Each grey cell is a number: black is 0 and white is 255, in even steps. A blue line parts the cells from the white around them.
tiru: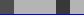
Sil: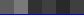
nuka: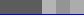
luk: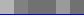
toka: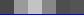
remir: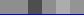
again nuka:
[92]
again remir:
[142]
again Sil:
[63]
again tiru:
[180]
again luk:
[113]

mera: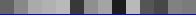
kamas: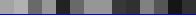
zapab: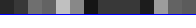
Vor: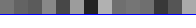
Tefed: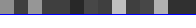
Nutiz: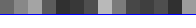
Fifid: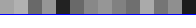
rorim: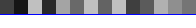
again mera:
[185]
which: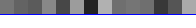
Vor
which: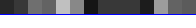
zapab

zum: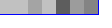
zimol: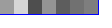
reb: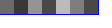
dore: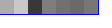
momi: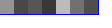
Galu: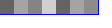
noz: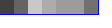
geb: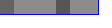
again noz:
[156]
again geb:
[140]
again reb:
[72]
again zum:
[193]
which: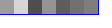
zimol

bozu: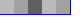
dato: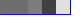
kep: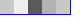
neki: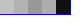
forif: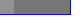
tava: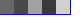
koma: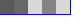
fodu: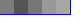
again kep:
[200]
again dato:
[110]
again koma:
[216]
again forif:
[118]
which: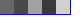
tava
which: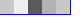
kep
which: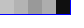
neki

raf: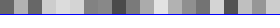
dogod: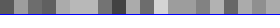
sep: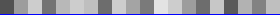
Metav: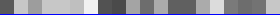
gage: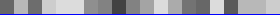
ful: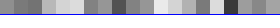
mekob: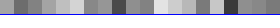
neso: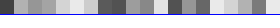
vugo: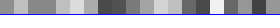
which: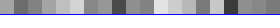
mekob
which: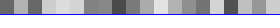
raf

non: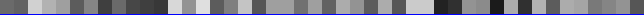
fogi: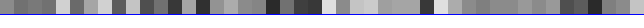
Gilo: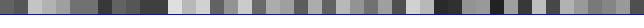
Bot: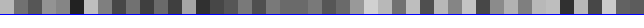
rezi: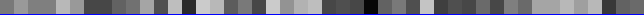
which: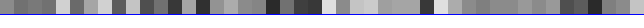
fogi
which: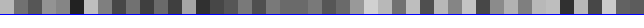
Bot

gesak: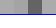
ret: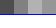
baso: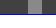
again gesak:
[171]
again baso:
[65]
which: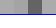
gesak
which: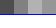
ret
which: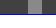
baso

